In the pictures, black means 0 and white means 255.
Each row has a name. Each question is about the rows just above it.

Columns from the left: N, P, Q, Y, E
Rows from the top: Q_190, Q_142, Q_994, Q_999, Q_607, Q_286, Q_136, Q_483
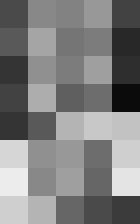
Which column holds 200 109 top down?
Y
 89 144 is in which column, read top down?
P
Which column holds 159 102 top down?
Q

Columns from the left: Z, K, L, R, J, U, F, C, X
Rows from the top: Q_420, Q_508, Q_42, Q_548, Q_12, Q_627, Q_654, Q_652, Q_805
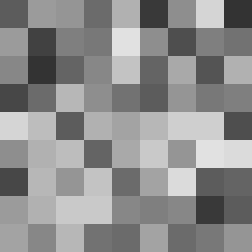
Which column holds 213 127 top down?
C
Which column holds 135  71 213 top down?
Z
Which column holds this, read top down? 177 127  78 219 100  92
X
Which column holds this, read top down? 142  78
F

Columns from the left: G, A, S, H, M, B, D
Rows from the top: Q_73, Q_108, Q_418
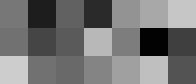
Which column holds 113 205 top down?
G
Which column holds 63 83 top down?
D
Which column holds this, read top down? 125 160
M
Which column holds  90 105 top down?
S

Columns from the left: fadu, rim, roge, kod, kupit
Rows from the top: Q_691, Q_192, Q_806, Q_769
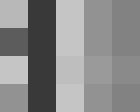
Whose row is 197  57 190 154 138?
Q_806
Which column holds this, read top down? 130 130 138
kupit
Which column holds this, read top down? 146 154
kod

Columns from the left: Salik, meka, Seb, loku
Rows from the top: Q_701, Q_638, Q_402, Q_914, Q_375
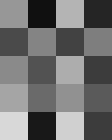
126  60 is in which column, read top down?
loku
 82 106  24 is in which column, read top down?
meka
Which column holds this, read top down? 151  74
Salik
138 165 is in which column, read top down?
Salik
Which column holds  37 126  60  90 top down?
loku
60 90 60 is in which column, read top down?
loku

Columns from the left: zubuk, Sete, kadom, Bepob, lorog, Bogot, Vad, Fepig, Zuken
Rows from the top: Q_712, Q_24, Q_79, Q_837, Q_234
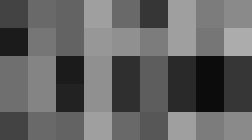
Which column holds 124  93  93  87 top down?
Bogot
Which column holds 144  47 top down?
lorog

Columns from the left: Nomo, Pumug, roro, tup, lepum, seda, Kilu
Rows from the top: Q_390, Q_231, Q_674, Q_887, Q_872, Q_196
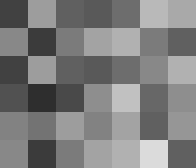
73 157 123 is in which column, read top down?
roro
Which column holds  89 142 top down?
tup
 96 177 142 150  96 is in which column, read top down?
Kilu
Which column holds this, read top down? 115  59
Pumug
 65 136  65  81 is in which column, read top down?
Nomo
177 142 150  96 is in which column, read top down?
Kilu

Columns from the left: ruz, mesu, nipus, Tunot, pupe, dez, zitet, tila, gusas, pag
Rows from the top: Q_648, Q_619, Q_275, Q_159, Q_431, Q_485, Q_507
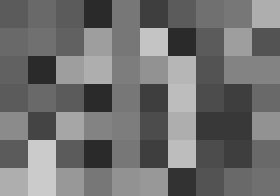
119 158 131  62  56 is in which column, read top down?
gusas
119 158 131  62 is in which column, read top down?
gusas
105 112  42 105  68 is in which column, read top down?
mesu
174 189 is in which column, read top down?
zitet
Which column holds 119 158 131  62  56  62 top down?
gusas
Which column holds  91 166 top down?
nipus

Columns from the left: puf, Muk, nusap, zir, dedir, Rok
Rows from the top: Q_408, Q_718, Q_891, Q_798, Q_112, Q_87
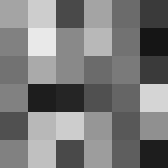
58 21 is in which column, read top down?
Rok
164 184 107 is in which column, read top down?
zir
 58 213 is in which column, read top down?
Rok
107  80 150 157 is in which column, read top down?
zir
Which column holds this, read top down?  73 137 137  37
nusap
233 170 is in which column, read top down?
Muk
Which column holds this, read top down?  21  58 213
Rok

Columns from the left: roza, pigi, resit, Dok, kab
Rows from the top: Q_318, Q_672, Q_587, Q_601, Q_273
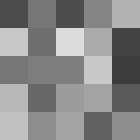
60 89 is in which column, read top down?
kab
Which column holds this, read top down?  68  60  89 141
kab
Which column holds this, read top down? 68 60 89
kab

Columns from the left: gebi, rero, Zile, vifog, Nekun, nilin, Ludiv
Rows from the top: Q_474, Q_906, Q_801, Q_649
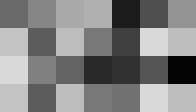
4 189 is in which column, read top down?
Ludiv
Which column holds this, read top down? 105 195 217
gebi
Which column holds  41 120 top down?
vifog
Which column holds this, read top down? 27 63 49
Nekun
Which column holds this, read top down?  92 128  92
rero
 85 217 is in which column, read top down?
nilin

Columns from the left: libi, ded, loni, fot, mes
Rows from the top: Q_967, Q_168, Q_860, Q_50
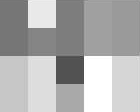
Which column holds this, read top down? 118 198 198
libi
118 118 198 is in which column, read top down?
libi

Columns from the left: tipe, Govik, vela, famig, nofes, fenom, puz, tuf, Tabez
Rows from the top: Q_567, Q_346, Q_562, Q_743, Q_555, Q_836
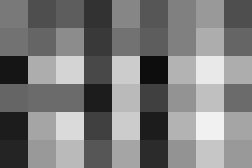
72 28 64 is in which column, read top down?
famig
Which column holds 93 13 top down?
fenom
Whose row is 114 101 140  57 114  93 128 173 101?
Q_346
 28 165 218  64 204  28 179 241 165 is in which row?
Q_555

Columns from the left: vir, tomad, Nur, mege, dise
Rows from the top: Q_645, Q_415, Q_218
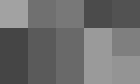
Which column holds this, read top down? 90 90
tomad
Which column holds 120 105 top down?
Nur
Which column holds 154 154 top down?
mege
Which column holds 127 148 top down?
dise
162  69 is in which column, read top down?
vir

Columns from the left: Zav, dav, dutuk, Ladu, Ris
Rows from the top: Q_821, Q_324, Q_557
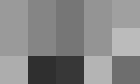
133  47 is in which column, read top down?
dav
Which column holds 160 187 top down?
Ris

